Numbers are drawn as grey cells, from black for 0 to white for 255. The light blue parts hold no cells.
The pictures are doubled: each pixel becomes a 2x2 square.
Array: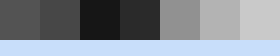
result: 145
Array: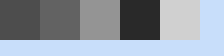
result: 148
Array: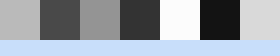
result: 252
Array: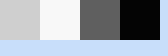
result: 248
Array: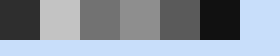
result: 142
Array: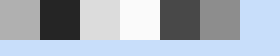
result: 250
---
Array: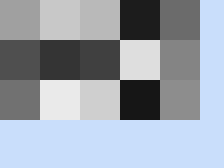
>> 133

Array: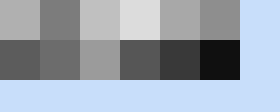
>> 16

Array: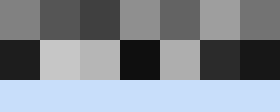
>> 23

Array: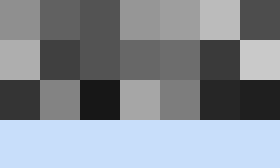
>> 201

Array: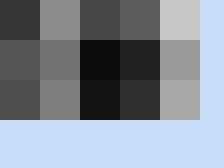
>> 153

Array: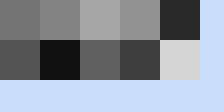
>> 213

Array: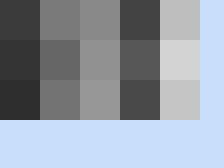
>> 211

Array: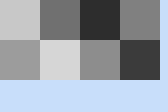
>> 59

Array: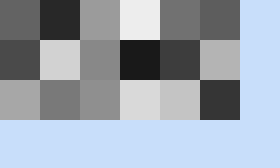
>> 180

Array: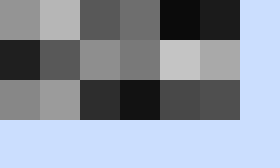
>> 169
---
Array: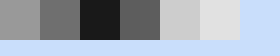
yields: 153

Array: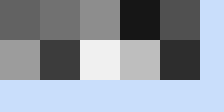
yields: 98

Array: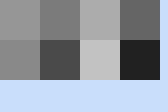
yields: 150

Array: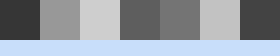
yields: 54

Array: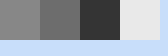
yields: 135

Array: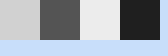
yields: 209

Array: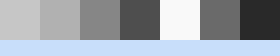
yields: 198

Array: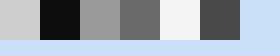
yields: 205

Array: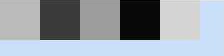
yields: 186
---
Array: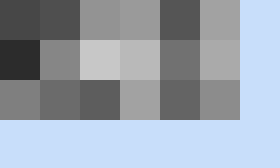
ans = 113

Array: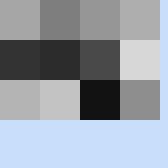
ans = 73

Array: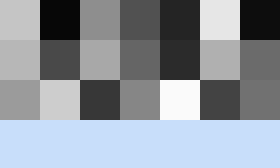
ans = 176

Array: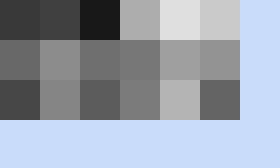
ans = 158

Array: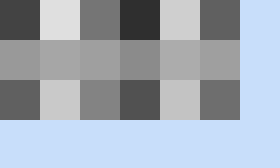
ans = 172

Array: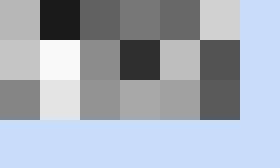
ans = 190

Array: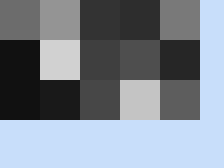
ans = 78

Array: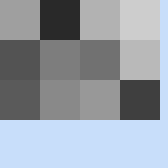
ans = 113

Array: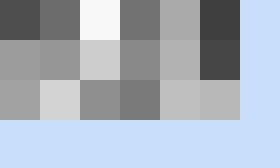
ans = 178
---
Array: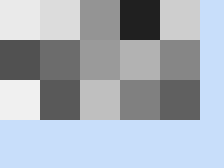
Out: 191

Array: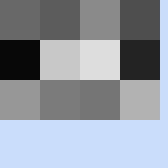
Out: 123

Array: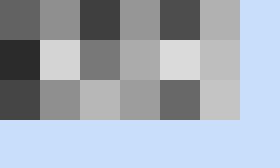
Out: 157

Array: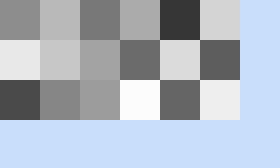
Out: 252

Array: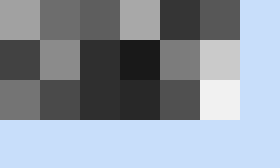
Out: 40

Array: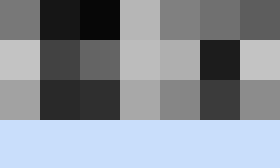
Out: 134
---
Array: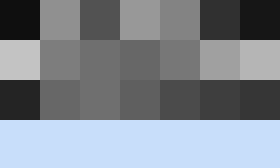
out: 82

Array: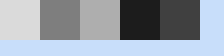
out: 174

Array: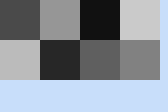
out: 17

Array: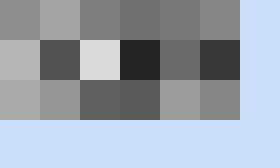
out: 127

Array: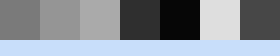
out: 170

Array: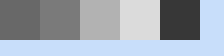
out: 178

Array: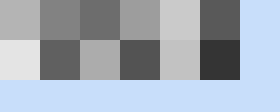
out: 109

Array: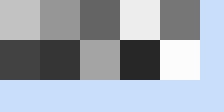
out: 100

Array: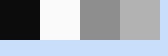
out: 142

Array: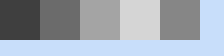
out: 164
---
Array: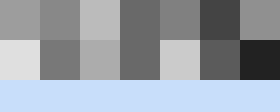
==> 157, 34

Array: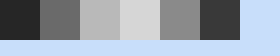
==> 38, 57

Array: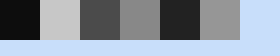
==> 13, 150

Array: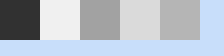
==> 49, 181

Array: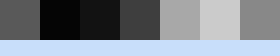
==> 89, 136

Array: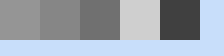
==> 149, 64

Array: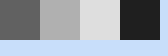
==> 97, 31
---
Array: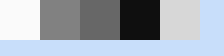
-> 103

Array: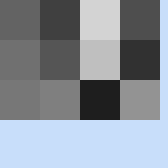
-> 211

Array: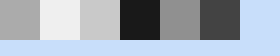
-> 201

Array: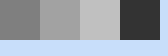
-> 192

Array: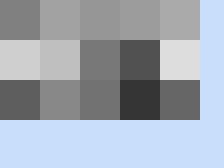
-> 150

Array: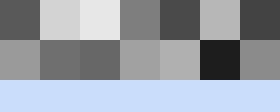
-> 230

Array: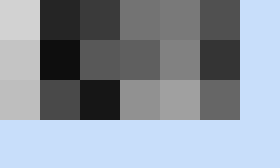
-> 58

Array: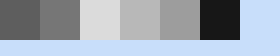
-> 219
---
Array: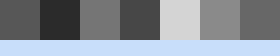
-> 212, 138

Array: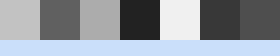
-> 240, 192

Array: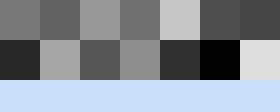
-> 222, 198

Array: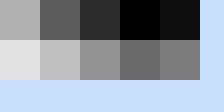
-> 225, 191

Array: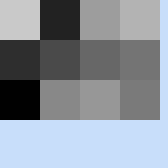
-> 201, 179

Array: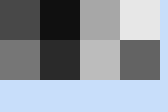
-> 231, 188
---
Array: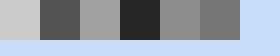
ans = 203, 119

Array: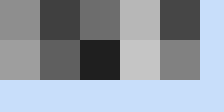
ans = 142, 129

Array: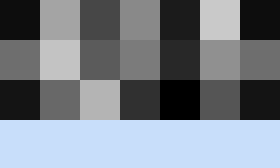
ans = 13, 20

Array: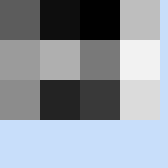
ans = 92, 219

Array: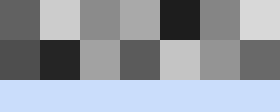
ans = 97, 105

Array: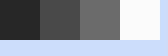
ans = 38, 251

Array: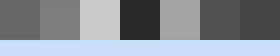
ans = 103, 68

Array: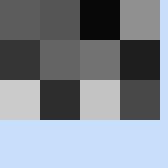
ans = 92, 72
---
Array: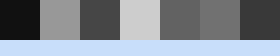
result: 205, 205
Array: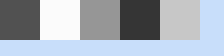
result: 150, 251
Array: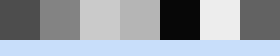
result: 181, 237
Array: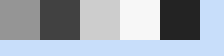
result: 205, 247
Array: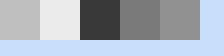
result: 57, 235
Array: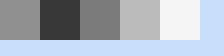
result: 123, 245
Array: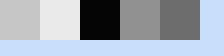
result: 5, 234
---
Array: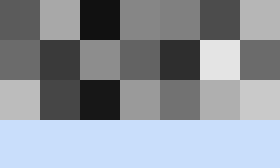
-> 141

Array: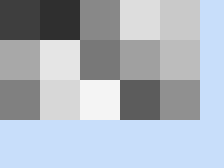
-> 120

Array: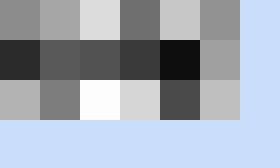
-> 82

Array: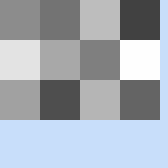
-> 127

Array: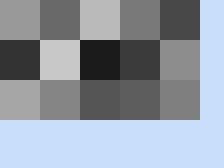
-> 27

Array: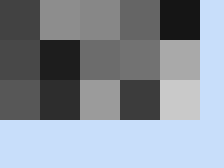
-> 108

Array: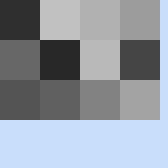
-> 185

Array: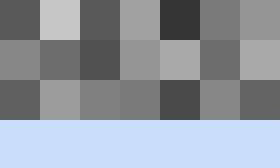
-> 81
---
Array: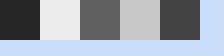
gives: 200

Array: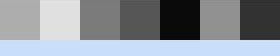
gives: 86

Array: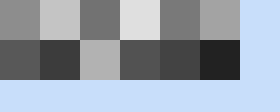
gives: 223

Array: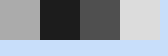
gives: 220

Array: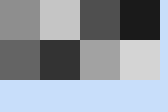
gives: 26

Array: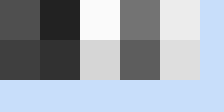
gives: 115
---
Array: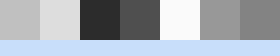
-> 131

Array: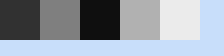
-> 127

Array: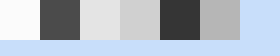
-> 182

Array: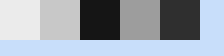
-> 157

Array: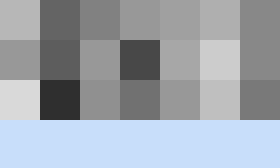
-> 93

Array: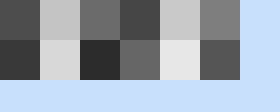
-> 70
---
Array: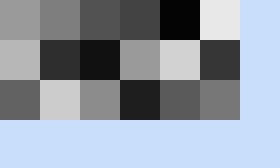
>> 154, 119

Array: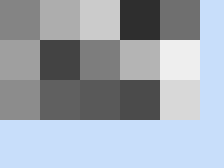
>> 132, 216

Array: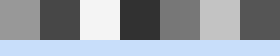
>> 152, 85

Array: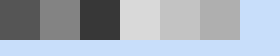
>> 85, 175

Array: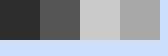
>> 45, 168

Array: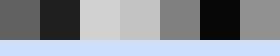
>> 99, 144

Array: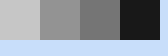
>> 198, 24

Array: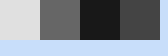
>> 224, 68

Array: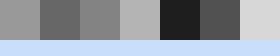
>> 153, 215
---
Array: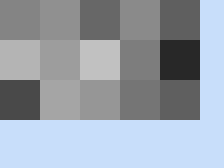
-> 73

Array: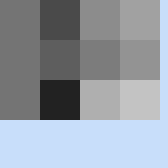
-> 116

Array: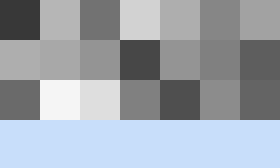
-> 106

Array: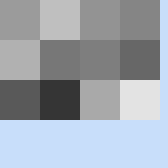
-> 89

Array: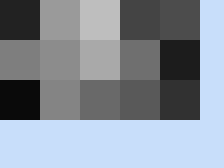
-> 10

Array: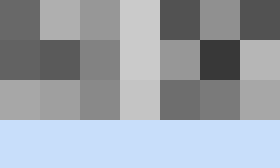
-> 167

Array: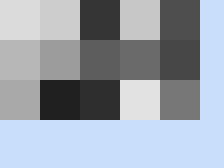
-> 169
